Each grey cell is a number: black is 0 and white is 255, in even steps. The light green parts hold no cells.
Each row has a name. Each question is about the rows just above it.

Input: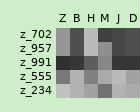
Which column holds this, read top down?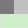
Z
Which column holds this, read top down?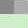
M
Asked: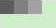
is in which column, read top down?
H
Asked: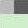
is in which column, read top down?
H

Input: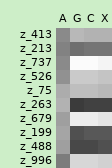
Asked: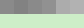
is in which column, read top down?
A
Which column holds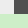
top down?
G
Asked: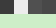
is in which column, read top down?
G

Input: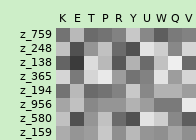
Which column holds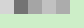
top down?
K
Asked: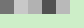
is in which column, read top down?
Y
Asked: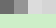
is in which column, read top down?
T
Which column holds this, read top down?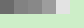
U
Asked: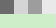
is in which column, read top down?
V

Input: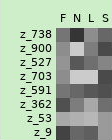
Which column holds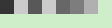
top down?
N
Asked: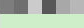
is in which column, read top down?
L
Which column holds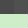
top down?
S
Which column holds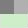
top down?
N
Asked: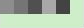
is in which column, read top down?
F
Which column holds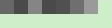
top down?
S
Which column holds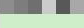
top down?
L

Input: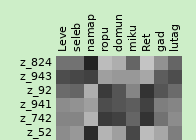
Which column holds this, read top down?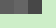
miku
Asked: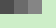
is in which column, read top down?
lutag

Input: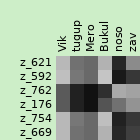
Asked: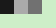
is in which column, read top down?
noso
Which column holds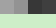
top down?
zav
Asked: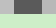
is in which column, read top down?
Vik
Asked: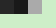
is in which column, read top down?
noso

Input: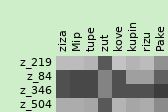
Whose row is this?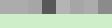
z_504
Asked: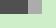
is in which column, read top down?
ziza
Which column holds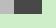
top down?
Mip
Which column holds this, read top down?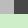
Mip

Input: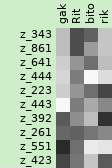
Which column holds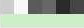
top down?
gak
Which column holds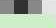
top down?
rik
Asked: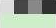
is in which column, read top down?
rik

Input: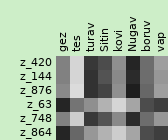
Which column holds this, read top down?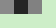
gez
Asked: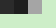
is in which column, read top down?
Nugav
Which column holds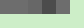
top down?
boruv
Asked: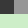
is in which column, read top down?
turav
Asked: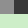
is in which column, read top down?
turav

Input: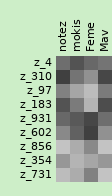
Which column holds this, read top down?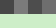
Mav
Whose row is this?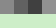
z_602

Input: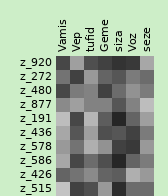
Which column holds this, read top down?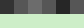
siza
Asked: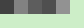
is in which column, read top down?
Geme

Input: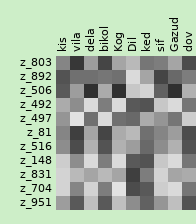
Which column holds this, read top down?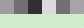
dela
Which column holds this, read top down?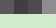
Dil

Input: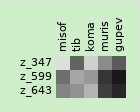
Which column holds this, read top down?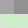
tib
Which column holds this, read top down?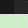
gupev
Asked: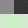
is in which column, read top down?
muris

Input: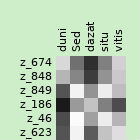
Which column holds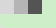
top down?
duni
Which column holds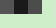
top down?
duni
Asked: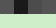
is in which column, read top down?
duni

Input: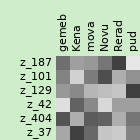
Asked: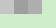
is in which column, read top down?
Rerad
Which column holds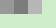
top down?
mova
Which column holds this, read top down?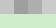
Rerad
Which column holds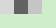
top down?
Novu
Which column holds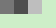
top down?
Novu
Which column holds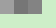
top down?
pud
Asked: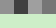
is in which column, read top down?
pud

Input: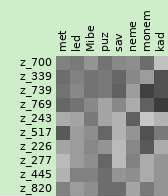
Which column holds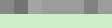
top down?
led
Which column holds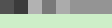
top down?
kad
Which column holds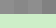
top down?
Mibe

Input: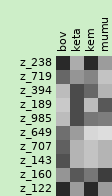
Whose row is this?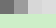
z_649
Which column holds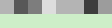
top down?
mumu
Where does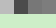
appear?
z_985
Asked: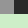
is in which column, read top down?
bov
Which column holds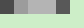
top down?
keta
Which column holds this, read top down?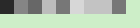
kem

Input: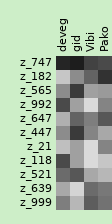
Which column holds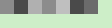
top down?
deveg
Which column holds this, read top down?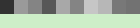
Pako
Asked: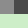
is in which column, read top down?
deveg

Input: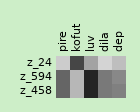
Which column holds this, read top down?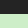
luv
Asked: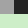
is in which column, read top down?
luv
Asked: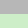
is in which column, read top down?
kofut

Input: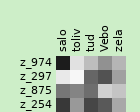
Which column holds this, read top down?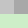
zela
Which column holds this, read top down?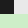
salo
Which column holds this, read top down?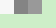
toliv
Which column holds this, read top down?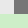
salo
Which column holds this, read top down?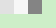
toliv

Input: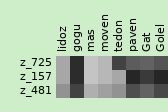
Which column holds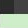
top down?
gogu
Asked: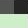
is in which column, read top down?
Golel
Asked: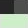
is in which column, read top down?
paven
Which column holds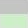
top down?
mas
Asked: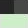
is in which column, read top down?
Golel
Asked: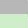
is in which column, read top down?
moven

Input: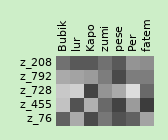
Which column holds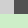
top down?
lur
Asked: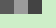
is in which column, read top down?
Kapo
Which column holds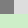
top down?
Per
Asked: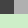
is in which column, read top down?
Kapo
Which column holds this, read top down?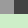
Kapo
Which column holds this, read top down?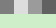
Per
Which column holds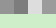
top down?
Per

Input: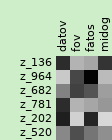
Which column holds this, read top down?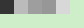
midog
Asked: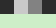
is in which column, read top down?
datov
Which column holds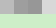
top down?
midog
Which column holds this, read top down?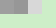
midog
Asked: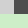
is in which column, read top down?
fov

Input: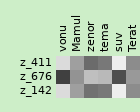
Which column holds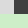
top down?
vonu
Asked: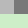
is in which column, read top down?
tema
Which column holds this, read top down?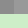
Terat
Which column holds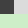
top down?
vonu

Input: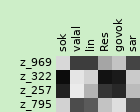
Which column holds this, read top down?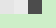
valal
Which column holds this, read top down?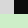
sok

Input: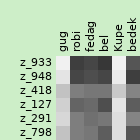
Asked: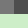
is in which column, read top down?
bel
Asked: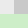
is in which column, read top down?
Kupe
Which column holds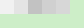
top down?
gug
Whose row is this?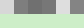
z_291
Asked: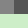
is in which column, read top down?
bedek
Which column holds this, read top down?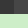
bel

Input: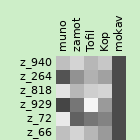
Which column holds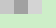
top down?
Kop
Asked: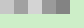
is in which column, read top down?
Kop
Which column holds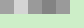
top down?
Kop
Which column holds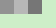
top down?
zamot
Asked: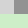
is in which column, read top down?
zamot
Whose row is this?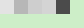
z_818
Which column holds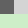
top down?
zamot

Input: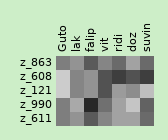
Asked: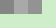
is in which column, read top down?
lak
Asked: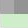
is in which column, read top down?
lak

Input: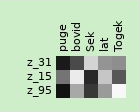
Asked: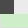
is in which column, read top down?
bovid
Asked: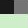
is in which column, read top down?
puge
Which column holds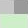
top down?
lat

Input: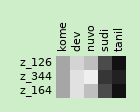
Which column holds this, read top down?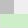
nuvo
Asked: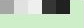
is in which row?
z_344
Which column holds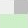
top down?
nuvo

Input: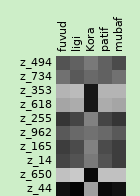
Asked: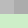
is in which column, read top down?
ligi
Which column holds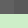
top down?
ligi

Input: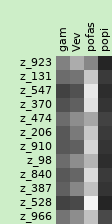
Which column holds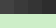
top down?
popi
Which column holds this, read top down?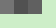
Vev
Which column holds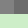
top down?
gam
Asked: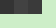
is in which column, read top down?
popi
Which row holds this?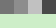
z_966
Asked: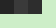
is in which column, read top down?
popi

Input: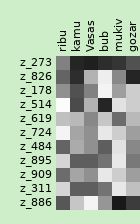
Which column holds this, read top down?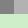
Vasas
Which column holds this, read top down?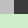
gozar
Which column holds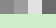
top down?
mukiv

